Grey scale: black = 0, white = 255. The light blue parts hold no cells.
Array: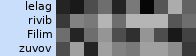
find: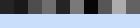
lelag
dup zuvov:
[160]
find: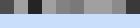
zuvov
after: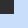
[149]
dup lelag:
[36]

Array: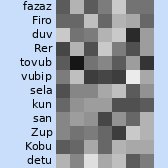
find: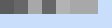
Kobu
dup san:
[146]
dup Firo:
[103]

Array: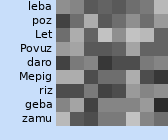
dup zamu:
[122]
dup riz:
[77]
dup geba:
[133]

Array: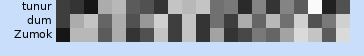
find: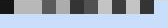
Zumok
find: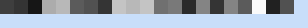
tunur
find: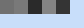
tunur
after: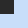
[132]

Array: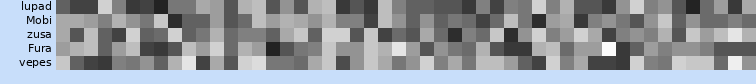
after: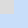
[119]
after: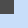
[147]
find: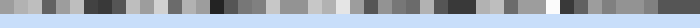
Fura
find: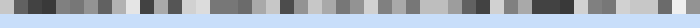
vepes

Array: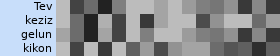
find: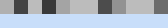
keziz
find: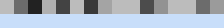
keziz
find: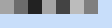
gelun
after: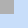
[67]
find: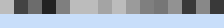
Tev
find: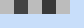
kikon
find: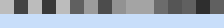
kikon

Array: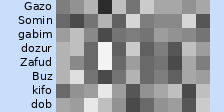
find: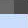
Somin
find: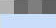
Buz
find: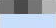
Buz
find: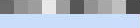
kifo

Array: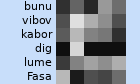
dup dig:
[15]
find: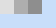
vibov
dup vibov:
[79]

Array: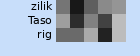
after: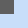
[138]
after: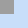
[44]

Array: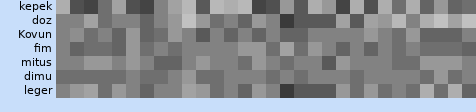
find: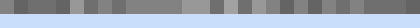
fim
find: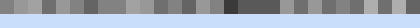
leger
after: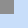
[111]
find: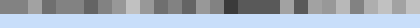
doz
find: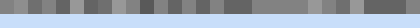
Kovun

